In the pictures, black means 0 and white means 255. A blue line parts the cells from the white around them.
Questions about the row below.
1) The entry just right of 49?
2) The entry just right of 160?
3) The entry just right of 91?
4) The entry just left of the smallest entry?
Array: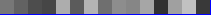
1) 160
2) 193
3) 180
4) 166

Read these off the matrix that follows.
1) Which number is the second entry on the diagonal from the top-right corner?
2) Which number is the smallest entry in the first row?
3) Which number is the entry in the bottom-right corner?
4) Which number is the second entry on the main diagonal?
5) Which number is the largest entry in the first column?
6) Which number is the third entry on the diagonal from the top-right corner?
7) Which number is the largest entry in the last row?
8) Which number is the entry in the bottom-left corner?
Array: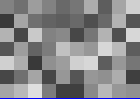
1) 179
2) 93
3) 144
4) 165
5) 208
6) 179
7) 223
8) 165
